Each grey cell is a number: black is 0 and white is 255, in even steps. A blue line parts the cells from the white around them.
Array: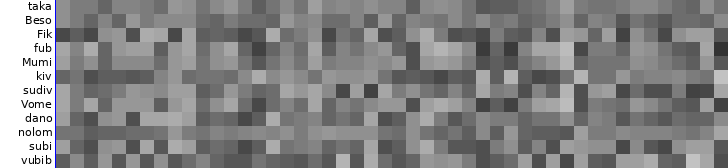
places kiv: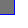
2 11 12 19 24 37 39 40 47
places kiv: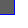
4 5 7 26 29 32 34
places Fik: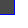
1 3 9 14 20 31 44
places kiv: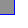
21 22
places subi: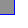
4 26 33 39 40 45

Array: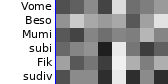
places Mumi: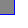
3 5 8
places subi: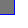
6
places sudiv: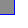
2 3 7
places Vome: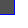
1

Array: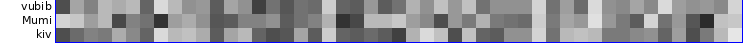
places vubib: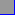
11 23 29 47
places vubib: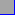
2 13 42
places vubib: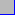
4 6 9
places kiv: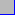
9 14 37 39 48
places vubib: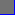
16 18 25 31 36
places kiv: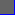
7 15 21 31 44

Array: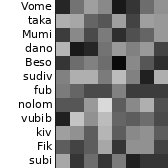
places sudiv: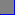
1 6
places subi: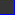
2 4 7 8
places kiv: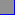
2 7

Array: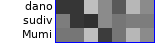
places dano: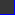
1 2
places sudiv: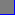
1 6 7
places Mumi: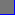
1 2 5

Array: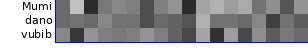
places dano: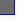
1 3 8 14
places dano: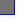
2 5 6 12 13 17

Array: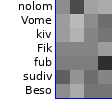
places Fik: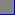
1 2 3
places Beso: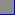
1
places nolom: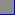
1
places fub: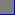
1 2 3
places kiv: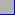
2
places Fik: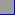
4

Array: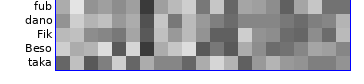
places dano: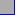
6
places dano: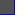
7

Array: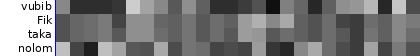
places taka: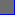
3 8 12 17 20 26
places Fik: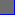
3 12 20 23
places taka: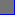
10 23
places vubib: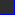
2 3 4 12 13

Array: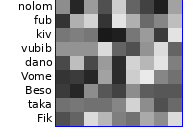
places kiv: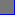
1 3 6
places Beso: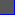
4 8 9
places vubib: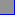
1 2 3 7
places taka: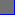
1 3 4
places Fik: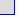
3 9

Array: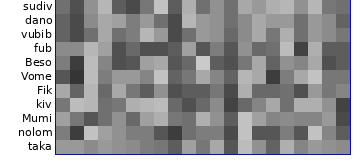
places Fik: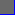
4 15 16
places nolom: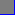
1 6 7 11 12 17
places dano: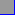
7 11 16 17 19
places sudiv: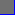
1 11 13 21
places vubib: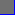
3 5 10 18

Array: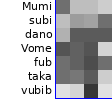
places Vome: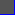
1 3
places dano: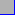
1
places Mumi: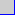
4
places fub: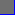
1 4
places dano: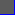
2 3 4
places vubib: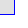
1 4
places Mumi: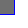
1

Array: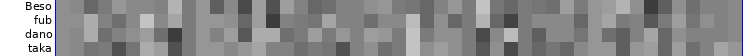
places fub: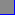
6 8 24 25 35 36 37 49
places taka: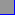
11 12 14 39 40 42 49
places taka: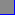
2 13 38
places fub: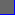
14 27 29 32 38
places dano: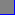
5 12 22 42 46 47 48

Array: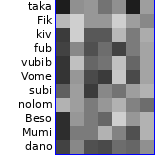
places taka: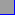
7
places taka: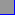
3
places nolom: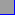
2
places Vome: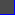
3 6
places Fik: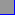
3 4
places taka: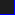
1 6
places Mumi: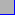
4 7

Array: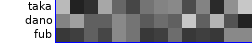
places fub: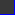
1 7 10 12
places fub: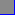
5 13 14
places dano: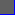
3 4 9 11
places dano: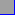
2
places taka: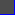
10

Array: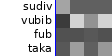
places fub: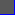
3
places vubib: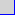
2 4
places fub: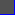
1 2 4
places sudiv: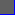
2 3 4
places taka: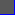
1
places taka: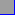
2

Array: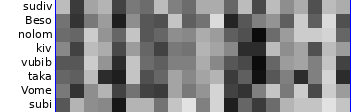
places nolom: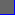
2 5 8 21
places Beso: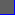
10 17 19
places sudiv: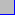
1 8 14 16 20
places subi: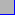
2 6 7 17
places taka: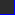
4 18 21
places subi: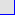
10 20

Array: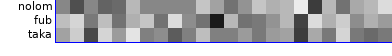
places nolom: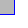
6 17 20 23
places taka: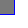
15 20 22 24
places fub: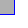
6 20 23
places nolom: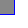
1 3 7 8 9 10
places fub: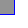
16
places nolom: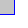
11 15

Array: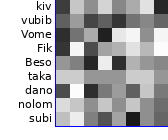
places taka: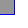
3 4 5 8
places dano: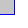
7
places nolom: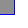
3 5 7
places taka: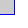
1 2 6 7
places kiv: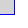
4

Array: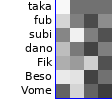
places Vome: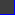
4
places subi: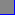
1
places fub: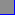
4
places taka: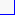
1
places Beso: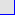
2
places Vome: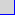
2

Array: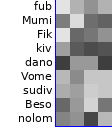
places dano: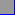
2 3
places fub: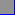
3
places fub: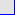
1
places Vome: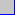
3 4

